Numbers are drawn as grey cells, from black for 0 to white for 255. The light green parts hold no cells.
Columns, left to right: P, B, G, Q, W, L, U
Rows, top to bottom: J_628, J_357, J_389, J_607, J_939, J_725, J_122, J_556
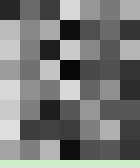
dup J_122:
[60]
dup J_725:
[87]
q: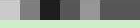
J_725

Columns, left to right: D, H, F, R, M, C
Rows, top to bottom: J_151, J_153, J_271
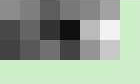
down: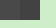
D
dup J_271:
[66]
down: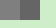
H

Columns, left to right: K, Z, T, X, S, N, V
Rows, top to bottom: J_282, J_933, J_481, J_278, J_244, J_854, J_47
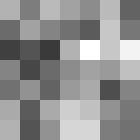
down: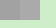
S
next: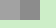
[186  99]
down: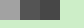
Z

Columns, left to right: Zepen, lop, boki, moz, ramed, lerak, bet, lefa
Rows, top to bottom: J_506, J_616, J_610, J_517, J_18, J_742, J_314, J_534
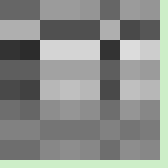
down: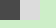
bet
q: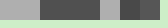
J_616
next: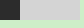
[ 51 220]
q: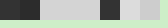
J_610

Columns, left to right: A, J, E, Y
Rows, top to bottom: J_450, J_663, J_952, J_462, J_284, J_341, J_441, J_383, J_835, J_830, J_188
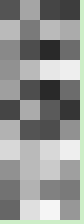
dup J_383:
[216]
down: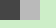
E

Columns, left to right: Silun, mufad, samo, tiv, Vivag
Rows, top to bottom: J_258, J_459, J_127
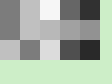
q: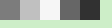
J_258
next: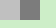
[220  79]
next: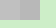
[161 146]
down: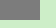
Silun

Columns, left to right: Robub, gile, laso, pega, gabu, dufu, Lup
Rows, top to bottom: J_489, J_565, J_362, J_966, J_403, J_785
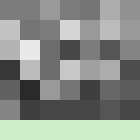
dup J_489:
[124]
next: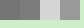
[188 153]
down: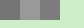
gabu
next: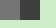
[103  91]
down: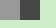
laso
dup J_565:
[153]
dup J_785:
[71]

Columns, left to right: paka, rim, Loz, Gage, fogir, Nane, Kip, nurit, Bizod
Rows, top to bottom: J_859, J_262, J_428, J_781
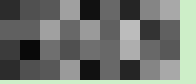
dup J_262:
[96]
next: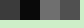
[111 104]
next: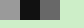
[ 37 133]
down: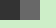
nurit
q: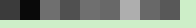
J_428
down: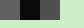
rim

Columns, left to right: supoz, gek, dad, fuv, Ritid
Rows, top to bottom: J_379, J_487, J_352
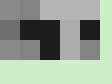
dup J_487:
[29]
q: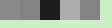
J_352
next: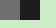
[ 29 173]
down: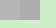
fuv
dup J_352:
[131]
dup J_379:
[181]
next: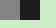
[173 131]

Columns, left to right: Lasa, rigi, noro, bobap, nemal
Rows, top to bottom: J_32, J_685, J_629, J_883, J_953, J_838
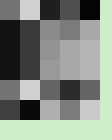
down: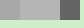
nemal
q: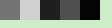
J_32
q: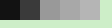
J_883

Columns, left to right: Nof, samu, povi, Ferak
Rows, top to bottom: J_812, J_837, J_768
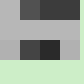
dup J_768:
[177]
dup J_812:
[60]
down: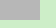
Nof
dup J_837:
[183]
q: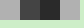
J_768
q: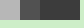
J_812

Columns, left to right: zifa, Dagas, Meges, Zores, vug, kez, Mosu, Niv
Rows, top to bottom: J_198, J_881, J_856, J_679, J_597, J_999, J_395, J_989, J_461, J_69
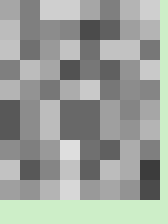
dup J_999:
[104]
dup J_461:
[194]
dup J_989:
[127]
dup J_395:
[104]
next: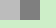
[140 133]
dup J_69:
[147]

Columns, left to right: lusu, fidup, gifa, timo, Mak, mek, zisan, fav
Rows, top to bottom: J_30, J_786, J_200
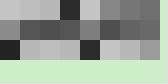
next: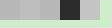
[184 155]
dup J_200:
[184]

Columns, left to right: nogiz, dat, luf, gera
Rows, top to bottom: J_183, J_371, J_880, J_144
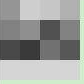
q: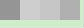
J_183
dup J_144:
[212]
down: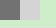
luf
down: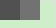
luf
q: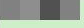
J_371
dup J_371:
[129]

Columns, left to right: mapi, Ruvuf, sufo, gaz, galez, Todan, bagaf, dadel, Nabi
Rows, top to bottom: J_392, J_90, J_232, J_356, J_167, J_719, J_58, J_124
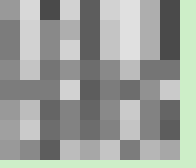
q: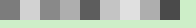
J_90
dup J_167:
[124]
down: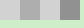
gaz

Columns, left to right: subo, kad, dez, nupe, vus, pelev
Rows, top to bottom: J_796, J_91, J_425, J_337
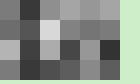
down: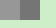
vus
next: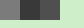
[ 93 137]
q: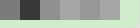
J_796
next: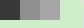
[151 165]
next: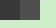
[ 93 137]

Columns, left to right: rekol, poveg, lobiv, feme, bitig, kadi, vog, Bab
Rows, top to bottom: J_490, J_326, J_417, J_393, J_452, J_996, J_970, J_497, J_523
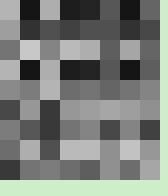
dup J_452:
[116]
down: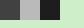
feme

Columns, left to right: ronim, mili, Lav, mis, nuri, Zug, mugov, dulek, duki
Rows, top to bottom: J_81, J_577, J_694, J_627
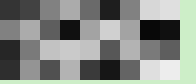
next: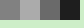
[129 215]
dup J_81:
[129]
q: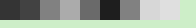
J_81

